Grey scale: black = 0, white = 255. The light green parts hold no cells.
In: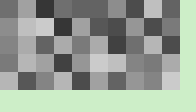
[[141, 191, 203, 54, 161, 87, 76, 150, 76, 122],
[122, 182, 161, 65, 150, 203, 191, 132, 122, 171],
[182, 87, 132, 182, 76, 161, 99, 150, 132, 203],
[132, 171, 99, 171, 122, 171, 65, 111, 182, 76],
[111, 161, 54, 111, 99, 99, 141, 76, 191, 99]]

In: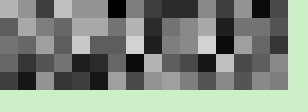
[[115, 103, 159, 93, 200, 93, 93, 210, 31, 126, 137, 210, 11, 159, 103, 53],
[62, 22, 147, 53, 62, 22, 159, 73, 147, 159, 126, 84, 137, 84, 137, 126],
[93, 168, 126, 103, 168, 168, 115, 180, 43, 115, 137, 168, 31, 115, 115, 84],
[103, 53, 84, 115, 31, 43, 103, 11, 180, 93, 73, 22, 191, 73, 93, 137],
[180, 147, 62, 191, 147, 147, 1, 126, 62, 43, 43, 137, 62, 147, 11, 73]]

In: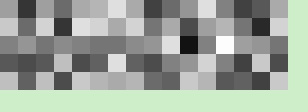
[[201, 107, 211, 53, 223, 211, 170, 211, 117, 170, 76, 159, 181, 117, 41, 211],
[191, 97, 191, 76, 201, 181, 170, 181, 107, 97, 201, 181, 88, 97, 65, 201],
[159, 53, 159, 107, 170, 181, 223, 170, 65, 107, 149, 223, 129, 65, 88, 170],
[129, 149, 117, 139, 129, 117, 117, 139, 149, 223, 18, 129, 253, 159, 149, 117],
[88, 76, 88, 191, 76, 97, 223, 97, 76, 129, 149, 211, 129, 65, 201, 76]]

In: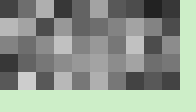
[[67, 110, 175, 55, 99, 163, 88, 76, 34, 55],
[131, 110, 140, 193, 131, 152, 119, 193, 76, 140],
[55, 99, 119, 140, 152, 163, 140, 163, 110, 119],
[88, 205, 88, 184, 119, 175, 119, 67, 88, 67],
[184, 163, 76, 152, 99, 110, 131, 163, 131, 76]]

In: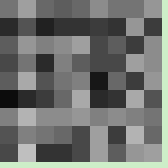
[[128, 179, 140, 140, 150, 128, 140, 128, 116],
[93, 150, 128, 140, 159, 72, 93, 60, 140],
[83, 128, 116, 104, 72, 159, 60, 179, 104],
[116, 159, 104, 93, 104, 140, 116, 116, 150],
[93, 169, 83, 116, 128, 23, 104, 60, 150],
[12, 42, 60, 104, 169, 42, 51, 169, 83],
[72, 191, 51, 51, 72, 159, 93, 150, 159],
[72, 116, 42, 128, 93, 72, 72, 159, 140],
[42, 83, 33, 51, 51, 60, 51, 150, 60]]

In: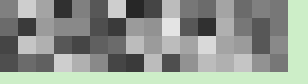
[[69, 197, 176, 87, 69, 96, 107, 188, 155, 188, 164, 217, 164, 155, 87, 137],
[128, 206, 164, 48, 128, 87, 206, 39, 69, 188, 119, 107, 164, 107, 128, 119],
[107, 58, 155, 137, 137, 78, 58, 155, 146, 228, 87, 48, 176, 119, 87, 119],
[78, 107, 96, 206, 176, 137, 69, 58, 188, 78, 146, 188, 176, 197, 146, 119]]

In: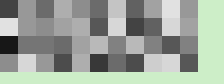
[[141, 215, 152, 76, 174, 56, 107, 76, 206, 215, 87],
[225, 152, 141, 162, 174, 87, 215, 67, 97, 215, 162],
[23, 117, 117, 107, 162, 185, 129, 185, 129, 87, 129],
[67, 152, 107, 174, 141, 107, 196, 97, 162, 225, 152]]
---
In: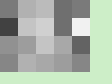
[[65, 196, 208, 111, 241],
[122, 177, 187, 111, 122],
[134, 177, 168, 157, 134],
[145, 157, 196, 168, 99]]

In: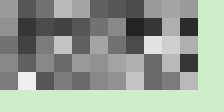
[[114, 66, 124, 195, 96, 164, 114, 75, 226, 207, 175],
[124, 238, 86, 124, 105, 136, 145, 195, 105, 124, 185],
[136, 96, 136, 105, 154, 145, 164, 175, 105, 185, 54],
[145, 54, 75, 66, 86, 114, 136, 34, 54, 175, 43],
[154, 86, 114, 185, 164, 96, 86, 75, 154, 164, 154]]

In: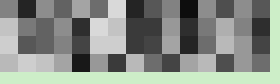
[[130, 36, 141, 98, 164, 109, 217, 36, 87, 130, 13, 141, 78, 141, 87],
[185, 206, 195, 164, 24, 152, 58, 185, 109, 68, 164, 185, 78, 152, 109],
[195, 121, 98, 141, 46, 217, 195, 58, 58, 152, 46, 121, 175, 130, 46],
[206, 87, 98, 130, 68, 206, 206, 58, 68, 164, 36, 109, 185, 152, 68]]

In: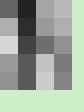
[[99, 35, 165, 185],
[144, 89, 203, 132],
[154, 89, 194, 122],
[174, 45, 154, 174],
[215, 66, 110, 144]]

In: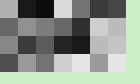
[[80, 154, 115, 206, 229, 154, 229],
[104, 144, 125, 104, 48, 206, 187],
[135, 59, 92, 36, 24, 187, 196],
[175, 24, 12, 218, 115, 59, 70]]

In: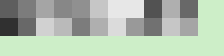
[[48, 104, 209, 186, 124, 175, 219, 153, 113, 198, 165],
[94, 124, 165, 135, 144, 198, 231, 231, 82, 175, 104]]

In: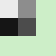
[[21, 76],
[235, 141]]

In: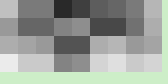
[[153, 102, 102, 131, 142, 72, 72, 113, 173],
[173, 164, 153, 83, 83, 173, 182, 153, 164],
[192, 122, 122, 41, 63, 93, 102, 122, 182],
[235, 202, 202, 131, 142, 212, 223, 202, 212]]

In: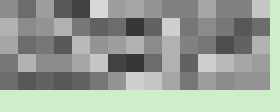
[[108, 88, 98, 88, 98, 119, 148, 207, 197, 166, 119, 157, 139, 148, 148],
[119, 177, 139, 139, 166, 197, 66, 55, 108, 177, 98, 207, 186, 166, 157],
[139, 108, 157, 88, 66, 216, 157, 166, 148, 129, 129, 166, 129, 129, 197],
[166, 108, 119, 88, 186, 148, 157, 177, 139, 177, 129, 119, 78, 98, 177],
[177, 139, 148, 177, 119, 98, 108, 55, 98, 207, 119, 139, 119, 88, 108]]
